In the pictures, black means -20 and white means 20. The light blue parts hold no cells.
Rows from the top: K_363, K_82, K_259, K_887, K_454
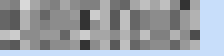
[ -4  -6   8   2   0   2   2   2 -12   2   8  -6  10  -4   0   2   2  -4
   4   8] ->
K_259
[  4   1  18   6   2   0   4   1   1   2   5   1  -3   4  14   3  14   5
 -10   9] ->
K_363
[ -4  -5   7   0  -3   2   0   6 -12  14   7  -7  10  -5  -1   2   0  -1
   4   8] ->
K_82
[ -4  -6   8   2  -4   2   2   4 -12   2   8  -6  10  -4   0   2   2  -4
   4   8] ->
K_454

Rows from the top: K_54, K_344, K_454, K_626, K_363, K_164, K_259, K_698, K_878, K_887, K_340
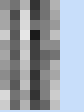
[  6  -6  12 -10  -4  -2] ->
K_164
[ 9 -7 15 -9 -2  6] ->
K_344
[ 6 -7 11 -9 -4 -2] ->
K_164

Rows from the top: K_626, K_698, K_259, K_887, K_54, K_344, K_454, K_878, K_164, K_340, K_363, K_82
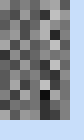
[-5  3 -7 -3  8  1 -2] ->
K_259
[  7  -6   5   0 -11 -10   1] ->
K_82
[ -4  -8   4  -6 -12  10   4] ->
K_698
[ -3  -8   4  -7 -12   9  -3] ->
K_454

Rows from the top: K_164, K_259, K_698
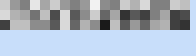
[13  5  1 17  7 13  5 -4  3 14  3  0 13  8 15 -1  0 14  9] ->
K_164

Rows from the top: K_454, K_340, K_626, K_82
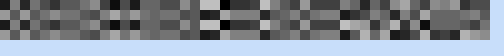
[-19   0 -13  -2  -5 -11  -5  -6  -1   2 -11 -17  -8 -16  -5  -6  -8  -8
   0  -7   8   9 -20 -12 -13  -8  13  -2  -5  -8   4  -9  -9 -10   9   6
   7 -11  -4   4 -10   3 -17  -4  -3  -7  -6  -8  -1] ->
K_626
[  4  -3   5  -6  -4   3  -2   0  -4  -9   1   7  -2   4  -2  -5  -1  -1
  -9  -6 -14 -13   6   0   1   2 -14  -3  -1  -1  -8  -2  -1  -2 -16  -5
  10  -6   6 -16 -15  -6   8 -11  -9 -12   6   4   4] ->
K_82
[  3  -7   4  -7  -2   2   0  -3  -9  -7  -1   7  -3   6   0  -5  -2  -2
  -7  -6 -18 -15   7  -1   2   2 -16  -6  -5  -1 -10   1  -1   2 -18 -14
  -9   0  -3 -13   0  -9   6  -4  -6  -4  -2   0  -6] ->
K_340
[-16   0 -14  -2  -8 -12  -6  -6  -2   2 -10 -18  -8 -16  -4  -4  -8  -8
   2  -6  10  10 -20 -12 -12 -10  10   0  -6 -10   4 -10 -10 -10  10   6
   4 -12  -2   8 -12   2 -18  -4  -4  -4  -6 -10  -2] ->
K_626

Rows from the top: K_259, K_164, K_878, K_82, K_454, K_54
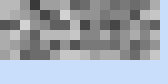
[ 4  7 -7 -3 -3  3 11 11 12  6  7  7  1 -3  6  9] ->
K_54
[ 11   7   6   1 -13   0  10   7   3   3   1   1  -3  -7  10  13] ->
K_164
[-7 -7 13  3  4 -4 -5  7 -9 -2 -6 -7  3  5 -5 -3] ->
K_878
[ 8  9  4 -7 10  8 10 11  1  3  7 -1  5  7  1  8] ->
K_82
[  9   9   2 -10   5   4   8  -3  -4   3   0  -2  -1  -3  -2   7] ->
K_259

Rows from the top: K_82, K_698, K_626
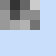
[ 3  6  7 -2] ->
K_626
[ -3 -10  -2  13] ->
K_82
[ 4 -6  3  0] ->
K_698

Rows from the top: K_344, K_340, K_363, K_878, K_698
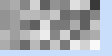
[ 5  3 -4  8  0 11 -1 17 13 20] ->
K_698
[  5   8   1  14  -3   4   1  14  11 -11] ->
K_344

